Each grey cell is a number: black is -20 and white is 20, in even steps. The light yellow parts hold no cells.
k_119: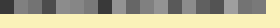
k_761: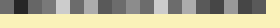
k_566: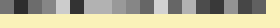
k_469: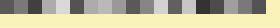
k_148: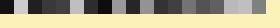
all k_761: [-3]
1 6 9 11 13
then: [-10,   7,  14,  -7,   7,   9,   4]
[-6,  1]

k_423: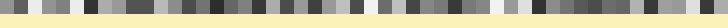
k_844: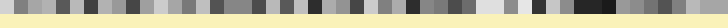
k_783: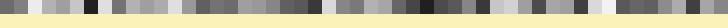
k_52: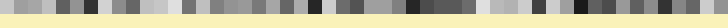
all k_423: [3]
1 4
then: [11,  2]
[-14, -14]
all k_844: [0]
2 28 49
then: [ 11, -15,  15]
[-2,  8]

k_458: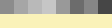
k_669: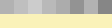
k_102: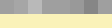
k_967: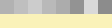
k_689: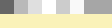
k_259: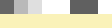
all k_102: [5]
1 4 5 8
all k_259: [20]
4 5 8
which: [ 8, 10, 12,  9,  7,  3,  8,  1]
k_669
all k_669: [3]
6

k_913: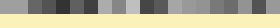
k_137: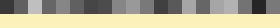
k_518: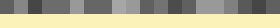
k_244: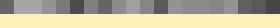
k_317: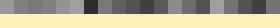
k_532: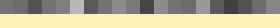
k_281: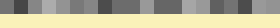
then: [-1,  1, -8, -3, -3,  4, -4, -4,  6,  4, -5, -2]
[-8,  4]
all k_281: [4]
11 15 19
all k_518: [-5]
1 11 14 20
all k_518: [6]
9
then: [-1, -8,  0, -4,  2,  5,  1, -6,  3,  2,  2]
[1, 3]
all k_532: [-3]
2 14 19

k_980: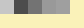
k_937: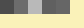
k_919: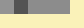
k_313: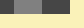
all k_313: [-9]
1 4 5
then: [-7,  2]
[2, 2]
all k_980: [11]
1
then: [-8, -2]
[4, 5]
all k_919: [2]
3 4 5

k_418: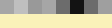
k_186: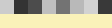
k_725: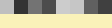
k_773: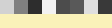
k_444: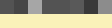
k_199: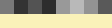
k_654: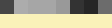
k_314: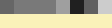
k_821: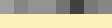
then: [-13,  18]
[-8, -6]
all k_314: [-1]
2 3 4
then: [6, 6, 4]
[-12, -14]
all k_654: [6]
3 4
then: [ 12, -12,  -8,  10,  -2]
[ 9, 13]

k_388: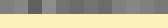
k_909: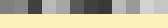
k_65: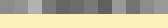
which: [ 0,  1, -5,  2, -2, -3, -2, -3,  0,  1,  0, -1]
k_388
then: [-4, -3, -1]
[-5,  4]

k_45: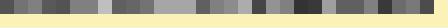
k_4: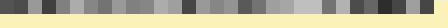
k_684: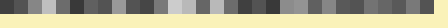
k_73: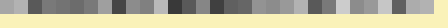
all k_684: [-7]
2 8 10 19 26 31
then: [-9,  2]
[0, 9]
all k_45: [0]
3 6 7 16 21 27
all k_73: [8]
2 22 31
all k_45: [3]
20

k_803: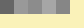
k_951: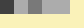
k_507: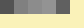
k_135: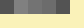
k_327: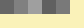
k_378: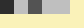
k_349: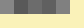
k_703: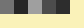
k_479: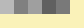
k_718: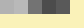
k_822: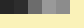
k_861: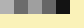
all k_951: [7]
2 4 5
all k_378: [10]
2 4 5

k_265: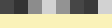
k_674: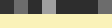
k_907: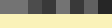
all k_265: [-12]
2
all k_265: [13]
4 8
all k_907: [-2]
1 2 5
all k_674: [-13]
3 5 6 7
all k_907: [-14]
8

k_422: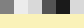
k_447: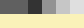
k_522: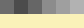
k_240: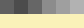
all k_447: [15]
6
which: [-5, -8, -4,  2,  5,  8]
k_240
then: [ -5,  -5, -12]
[ 3, 11]

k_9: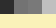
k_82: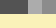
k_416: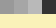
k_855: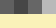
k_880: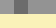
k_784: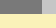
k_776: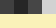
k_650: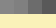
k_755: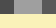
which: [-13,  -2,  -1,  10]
k_9
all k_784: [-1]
1 2 3

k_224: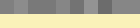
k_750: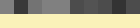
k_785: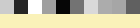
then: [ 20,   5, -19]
[-2, 14]
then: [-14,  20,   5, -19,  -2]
[14,  7]
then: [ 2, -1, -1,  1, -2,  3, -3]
[1, 1]
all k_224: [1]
5 9 10
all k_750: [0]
1 4 5
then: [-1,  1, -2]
[ 3, -3]
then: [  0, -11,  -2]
[0, 0]

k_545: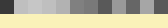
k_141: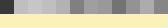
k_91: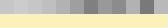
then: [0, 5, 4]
[-2,  3]
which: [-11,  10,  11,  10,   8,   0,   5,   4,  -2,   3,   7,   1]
k_141
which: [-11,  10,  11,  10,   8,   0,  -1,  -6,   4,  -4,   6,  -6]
k_545
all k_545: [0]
6
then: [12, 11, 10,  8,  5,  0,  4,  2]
[ 8, -1]

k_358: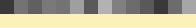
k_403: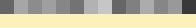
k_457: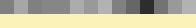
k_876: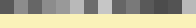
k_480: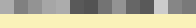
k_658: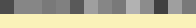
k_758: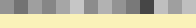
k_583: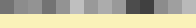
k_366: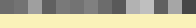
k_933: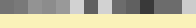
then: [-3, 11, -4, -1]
[-6, -8]
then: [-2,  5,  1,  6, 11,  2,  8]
[ 3, -1]
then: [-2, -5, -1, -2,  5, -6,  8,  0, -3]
[ -6, -11]
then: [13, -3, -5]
[-11,  -3]

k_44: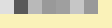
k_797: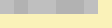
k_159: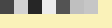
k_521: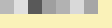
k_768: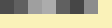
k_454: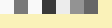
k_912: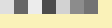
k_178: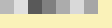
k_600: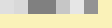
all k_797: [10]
1 3 4 7
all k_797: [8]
2 5 6
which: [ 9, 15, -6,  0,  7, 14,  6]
k_178
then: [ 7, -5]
[-9,  2]
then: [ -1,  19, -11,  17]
[ 3, -4]
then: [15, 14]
[0, 0]

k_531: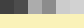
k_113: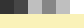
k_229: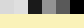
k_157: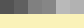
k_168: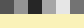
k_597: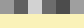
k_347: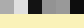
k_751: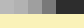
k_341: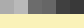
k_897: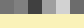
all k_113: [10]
3 5
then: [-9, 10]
[ 1, 10]

